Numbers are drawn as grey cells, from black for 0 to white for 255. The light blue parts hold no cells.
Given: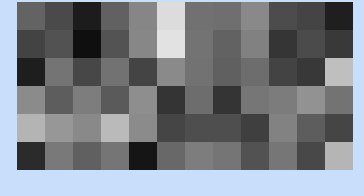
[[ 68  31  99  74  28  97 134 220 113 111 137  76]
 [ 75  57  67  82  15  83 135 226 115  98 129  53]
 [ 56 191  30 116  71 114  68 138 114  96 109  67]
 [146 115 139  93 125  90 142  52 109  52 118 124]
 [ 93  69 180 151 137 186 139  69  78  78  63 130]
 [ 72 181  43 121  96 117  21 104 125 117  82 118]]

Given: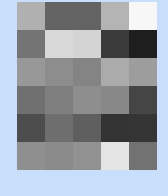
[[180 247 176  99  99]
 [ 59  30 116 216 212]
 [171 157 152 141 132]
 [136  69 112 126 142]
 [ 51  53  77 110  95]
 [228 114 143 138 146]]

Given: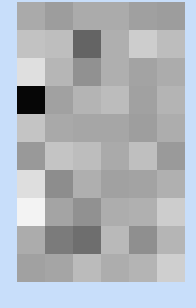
[[160 157 170 157 171 171]
 [205 189 194 190 100 175]
 [163 172 223 182 145 175]
 [161 180   6 161 180 188]
 [158 173 196 169 166 166]
 [191 154 153 196 189 170]
 [163 176 222 141 175 161]
 [176 205 243 164 145 173]
 [143 181 172 123 110 185]
 [180 207 161 165 187 173]]

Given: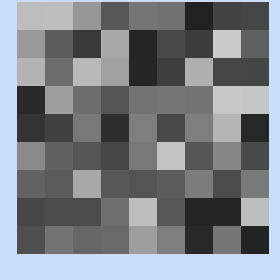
[[ 67  70 189 190 151  87 117 113  33]
 [203  96 153  91  57 169  36  72  61]
 [ 69  68 179 109 185 161  37  62 175]
 [200 198  41 158 109  85 114 118 115]
 [181  39  51  65 120  46 126  73 126]
 [134  73 138  97  85  69 120 196  85]
 [ 75 121  98  91 168  87  84  92 124]
 [ 36 190  70  75  75 110 190  87  36]
 [118  35  79 115 102 105 158 127  41]]

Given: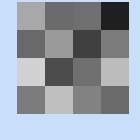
[[111  31 168 107]
 [ 63 123 105 154]
 [112 188 209  76]
 [130 107 123 191]]

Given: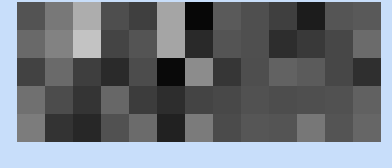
[[ 85  89  83 120 173  78  63 165   7  90  79  63  28]
 [ 71 107 105 130 195  68  84 165  41  84  79  45  57]
 [ 71  47  66 106  62  42  76   9 140  54  78  98  91]
 [ 81  97 112  76  52 103  60  45  68  72  81  77  79]
 [ 84 102 124  51  39  81 107  33 123  75  86  84 119]]

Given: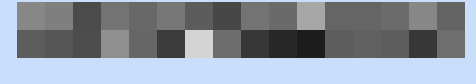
[[135 100 135 127  75 115 104 119  92  71 115 106 167 101 101 107]
 [ 55 110  93  86  77 143 102  59 212 109  55  39  28  93  97  93]]

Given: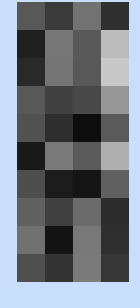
[[114  48  88  58]
 [ 89 188  32 119]
 [ 88 200  41 116]
 [ 72 151  88  65]
 [ 13  90  82  46]
 [ 91 175  25 122]
 [ 21  96  78  28]
 [107  44  97  65]
 [120  47 113  20]
 [123  55  79  52]]

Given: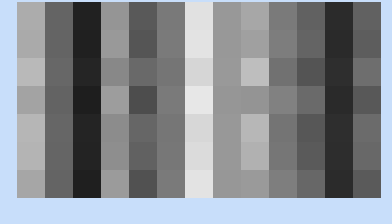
[[ 43  97 172 100  33 149  89 121 225 152 167 122  97]
 [ 42  93 170 100  32 153  85 122 227 152 160 125 100]
 [ 46 110 185 103  37 136 105 117 214 153 190 113  84]
 [ 42  88 163  99  30 157  77 122 231 150 148 129 106]
 [ 46 107 182 102  36 140 102 118 215 152 183 116  87]
 [ 45 104 180 101  35 142  97 119 219 152 177 118  90]
 [ 43  90 166 100  31 155  81 122 227 151 154 126 103]]
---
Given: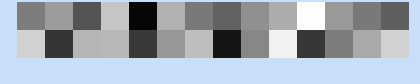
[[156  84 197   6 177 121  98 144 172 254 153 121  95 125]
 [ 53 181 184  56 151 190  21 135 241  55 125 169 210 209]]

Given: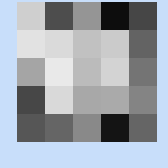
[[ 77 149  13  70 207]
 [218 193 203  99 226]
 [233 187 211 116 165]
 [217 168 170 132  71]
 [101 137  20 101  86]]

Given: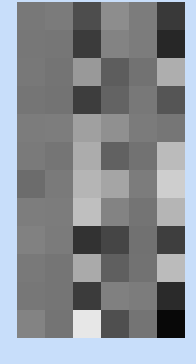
[[123  77 141 124  57 120]
 [118  59 131 124  39 119]
 [116 153  93 114 174 120]
 [115  61  99 120  85 117]
 [125 160 144 123 118 124]
 [117 172  97 114 187 122]
 [122 181 165 124 206 108]
 [124 191 131 116 181 125]
 [123  50  69 113  62 129]
 [117 170  95 114 187 121]
 [117  59 128 124  42 119]
 [116 231  79 116   8 131]]

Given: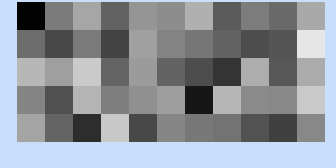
[[123 166  98 149 141 176  91 124 106 169   2]
 [ 72 122  67 160 131 118  99  77  85 230 109]
 [159 202 100 155  99  77  52 173  87 171 183]
 [ 80 180 127 144 157  22 183 138 136 201 132]
 [100  45 200  72 134 120 115  82  64 136 164]]

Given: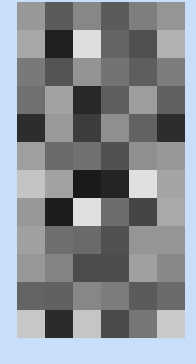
[[ 91 135  91 126 149 152]
 [ 32 222 100  80 178 167]
 [ 84 148 115  94 125 121]
 [162  40  94 157  97 112]
 [153  60 143  98  45  45]
 [106 113  81 143 152 159]
 [162  26  36 224 164 196]
 [ 29 224 109  69 169 152]
 [111 106  80 149 150 160]
 [131  76  77 160 136 151]
 [ 97 135 124  91 106 100]
 [ 43 197  74 118 201 199]]

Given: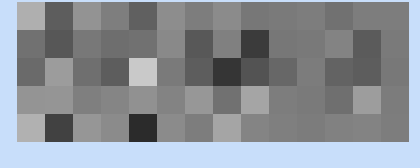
[[ 93 147 126  96 141 125 139 119 122 125 113 125 125 175]
 [ 87 120 110 113 137  88 128  59 119 121 131  91 122 113]
 [156 111  93 201 122  93  53  83 103 124  99  93 120 106]
 [149 127 133 145 131 151 113 165 125 122 111 157 124 148]
 [ 65 150 139  43 139 125 165 132 127 124 129 131 125 177]]

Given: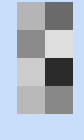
[[106 181]
 [222 139]
 [ 43 204]
 [136 185]]
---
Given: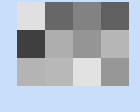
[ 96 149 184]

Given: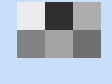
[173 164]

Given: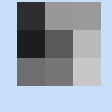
[154  89 110]

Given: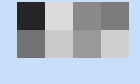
[123 153]

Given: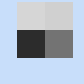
[208  44]

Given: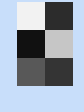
[44 17]

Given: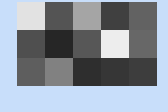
[ 98 237  46]

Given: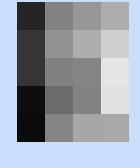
[173 174 129  14]

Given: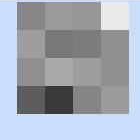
[234 124 169  92]
